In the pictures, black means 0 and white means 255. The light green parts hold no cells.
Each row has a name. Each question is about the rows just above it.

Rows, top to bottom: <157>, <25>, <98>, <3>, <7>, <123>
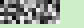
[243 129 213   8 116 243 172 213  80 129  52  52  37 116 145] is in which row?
<7>
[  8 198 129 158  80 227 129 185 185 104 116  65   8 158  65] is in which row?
<157>
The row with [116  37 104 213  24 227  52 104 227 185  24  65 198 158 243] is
<123>
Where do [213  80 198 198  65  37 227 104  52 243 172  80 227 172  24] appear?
<98>
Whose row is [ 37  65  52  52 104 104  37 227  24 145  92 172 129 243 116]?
<3>

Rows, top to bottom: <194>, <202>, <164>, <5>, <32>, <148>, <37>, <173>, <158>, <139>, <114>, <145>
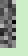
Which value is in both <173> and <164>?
[60]
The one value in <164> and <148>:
[72]
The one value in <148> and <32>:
[127]
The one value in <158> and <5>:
[72]
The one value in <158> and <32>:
[114]
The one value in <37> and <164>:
[155]

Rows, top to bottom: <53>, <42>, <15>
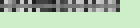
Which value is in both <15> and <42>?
[135]
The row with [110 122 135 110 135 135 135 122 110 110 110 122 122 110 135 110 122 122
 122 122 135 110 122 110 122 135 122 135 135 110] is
<42>
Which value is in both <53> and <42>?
[122]

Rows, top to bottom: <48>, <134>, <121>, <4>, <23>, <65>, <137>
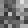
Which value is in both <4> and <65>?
[135]
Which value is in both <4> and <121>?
[135]
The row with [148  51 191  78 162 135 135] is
<4>
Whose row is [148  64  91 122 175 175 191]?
<134>

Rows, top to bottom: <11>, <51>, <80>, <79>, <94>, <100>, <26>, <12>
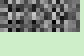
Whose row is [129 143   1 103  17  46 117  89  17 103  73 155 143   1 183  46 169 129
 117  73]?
<100>
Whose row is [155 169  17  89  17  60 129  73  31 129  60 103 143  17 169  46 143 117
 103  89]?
<80>
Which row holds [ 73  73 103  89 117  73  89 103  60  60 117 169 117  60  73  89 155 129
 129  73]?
<26>

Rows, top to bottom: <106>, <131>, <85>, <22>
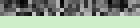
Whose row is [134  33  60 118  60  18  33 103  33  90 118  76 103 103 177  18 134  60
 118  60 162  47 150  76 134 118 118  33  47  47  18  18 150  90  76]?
<131>
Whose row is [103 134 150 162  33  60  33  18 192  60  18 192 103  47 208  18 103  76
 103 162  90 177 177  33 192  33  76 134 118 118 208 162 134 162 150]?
<22>

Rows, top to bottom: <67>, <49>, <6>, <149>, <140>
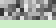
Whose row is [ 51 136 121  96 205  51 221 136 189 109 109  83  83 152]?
<6>
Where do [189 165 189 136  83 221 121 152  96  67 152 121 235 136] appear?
<140>

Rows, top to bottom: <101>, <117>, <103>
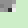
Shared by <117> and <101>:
[144]
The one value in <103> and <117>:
[144]
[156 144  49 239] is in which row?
<103>

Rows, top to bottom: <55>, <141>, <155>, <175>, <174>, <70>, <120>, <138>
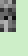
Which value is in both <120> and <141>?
[118]
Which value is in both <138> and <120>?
[178]
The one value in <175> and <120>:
[105]
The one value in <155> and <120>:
[105]
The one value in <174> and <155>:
[105]
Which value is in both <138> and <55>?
[60]

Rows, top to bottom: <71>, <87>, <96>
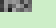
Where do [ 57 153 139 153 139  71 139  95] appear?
<71>
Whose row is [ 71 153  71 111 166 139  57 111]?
<87>
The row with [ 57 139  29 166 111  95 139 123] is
<96>

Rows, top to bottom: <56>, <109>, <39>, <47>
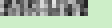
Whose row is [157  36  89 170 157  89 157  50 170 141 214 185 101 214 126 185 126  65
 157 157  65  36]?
<109>
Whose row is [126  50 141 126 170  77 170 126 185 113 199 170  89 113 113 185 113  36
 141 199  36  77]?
<47>

